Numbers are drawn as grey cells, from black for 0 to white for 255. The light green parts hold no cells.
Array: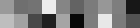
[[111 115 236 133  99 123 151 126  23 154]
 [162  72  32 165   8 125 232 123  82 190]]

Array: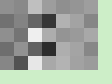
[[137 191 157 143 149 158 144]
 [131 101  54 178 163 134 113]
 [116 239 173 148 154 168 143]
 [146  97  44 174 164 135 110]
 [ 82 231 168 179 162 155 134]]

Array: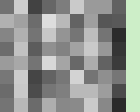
[[205  66 102 125 202 154 154  97 114]
 [161 108 221 185  99 159  86  89 177]
 [176 116 199 148 117 189 116  43 133]
 [193  92 144 130 162 201 151  53 108]
 [168 116 216 165 104 172  98  59 155]
 [204  69  99 119 211 116 143 118 119]
 [201  76 118 127 185 185 157  74 107]
 [184 107 174 136 138 202 136  42 116]]

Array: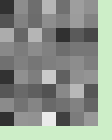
[[141 110 182 112 158 145  49]
 [130 108 142 128 156 130  83]
 [102 181 114  48  90  71 172]
 [124 140 129 109 119 119 137]
 [128 118 127 131 141 126 112]
 [144 126 202  96 144 148  50]
 [105  95  82 137 184  86  87]
 [115 133 105 113 130 101 139]
 [148 146 234  64 124 152  48]]

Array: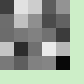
[[225 205  93 147  62]
 [192 143  75  98 109]
 [120 129 113  59 108]
 [ 44 112 234 183 197]
 [ 94 129 133   8 121]]

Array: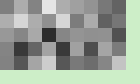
[[173 131 229 173 160 147 120  99 127]
 [214 173 144 214 124 172  97 118 174]
 [134 169  44 134 148 144 145  81 152]
 [ 57 101 163  57 161  78 165 123 132]
 [ 87 165 205  87 121 109 134 195 130]]

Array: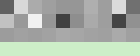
[[216 171 159 150 150 175 158 219 112  97]
 [153 241 150  64 142 170 158  68 145 193]
 [161 158 162 169 166 162 160 170 160 156]]

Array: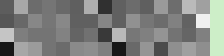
[[168 108 117 105  95 174  48  96 108  95 154 109 186 160  93]
 [104 135 118 136  96  96 134  96 145 118 108 129  98 239  86]
 [126 116 116 130 100 113  57 185 119 128 148 115 101 128 197]
 [167 155 116 107 138 142 127  23 105 149  75 143 160 142  23]]

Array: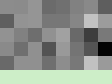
[[139 149 107 112 129 137  94 140]
 [147 149 119 119 134 194 156  95]
 [129 110 145 161 105  61 121 146]
 [111 144  83 153 116  84   3 138]
 [144 144 111 141 120 193 154 105]]
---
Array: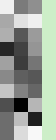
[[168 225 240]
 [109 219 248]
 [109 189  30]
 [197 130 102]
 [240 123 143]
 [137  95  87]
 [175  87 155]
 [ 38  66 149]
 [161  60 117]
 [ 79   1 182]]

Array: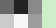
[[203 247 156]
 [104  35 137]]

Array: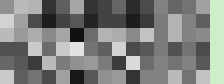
[[145 186 179  51  95 166  51  67 102  43  75 130 102 115 160]
 [210 160  75  29  67  88  36  67  67  29  59 123 179 130  95]
 [186 153 172 138 166  17 108 179 172 138 194 123 179 130 138]
 [202  95 115  75 160  23  88 145 153  51 130 130 186 115 194]
 [102  88  59 186 123 145 153 123  59 218 108 130 115 130  88]
 [ 81  81 202 108 202 226 115  95 210  75  88 123  81 115  75]]

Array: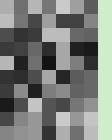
[[133 145 151  51 174 112 188]
 [ 59 139  32 126 139  98 104]
 [ 71 133 151  84 202 151 196]
 [188 118  71 159  65  65 133]
 [174 112 182 118 202 159  92]
 [ 26  77 196  84  71 118 145]
 [ 59  65 104  45 167  32  26]
 [ 77  51  59 188 188 104  98]
 [ 51  45  77 167  38  92 104]
 [182  32 112  19 167 126  45]]

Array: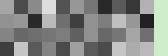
[[ 63 197  90 132  75 159  90  75 197 172 185]
 [145 151  41 185 111  63 145 125 191 151  33]
 [132 104 111 118 125  96 145 104 118 165 111]
 [165  75 138 220  83 151 118  41  90  55 178]]

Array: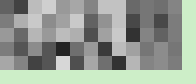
[[124 175 201 140 161 201  98 146 194  72 118  72 124]
 [167 132  66  85 215  79 167 111  50 182 132 140 124]
 [153 105 182 153 188 175  79 161 201  50 132  98 124]
 [124  85 140  85  36 111 153  58 188 161 118 140 118]
 [ 98  66 188 207 153 167 132 194 194 105 118 111 132]]

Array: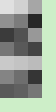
[[224 209 166]
 [201 195 187]
 [145 124  39]
 [132 110  53]
 [ 89  96 118]
 [118  89  67]
 [ 59  82 152]]

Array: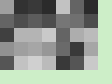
[[ 85 194 208 187  57  85 201]
 [ 64 180 180 201 100 173 187]
 [145 159 166 151 106  57 166]
 [100  77  92  77 118 112  77]
 [159  50  57  43 194 100  43]]
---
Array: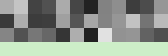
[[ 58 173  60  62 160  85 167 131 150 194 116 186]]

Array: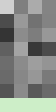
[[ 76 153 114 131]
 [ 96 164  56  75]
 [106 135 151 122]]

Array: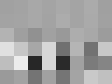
[[163 164 168 163 172 164 170 161]
 [224 198 167 215 112 181 114 200]
 [154 162 116 161 117 164 201 192]]

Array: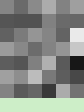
[[ 85  82  82 129 106 103]
 [155 136 108 131 149 199]
 [160 142 188 121  93  72]]

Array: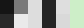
[[ 41 234 221  36 217]]

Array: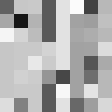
[[167  22 179  89 226 162 158 192]
 [198 201 201 211 226 162 163 220]
 [198 209 204 149  71 162 110 184]
 [221 129 201  89 226 104 158 216]]

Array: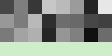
[[152 124 185  46 109 105  71  64]]

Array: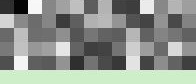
[[212 137 108 134  60  95 177 184 148  82  68 147  73 131]
 [121 193 151 160 230  99  63  67 116 206 156 106 217 148]]

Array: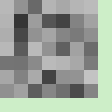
[[180  53 157  85  67 131 162]
 [184  91 186 146  96 162 107]
 [167 130 170  67 145 147 195]]
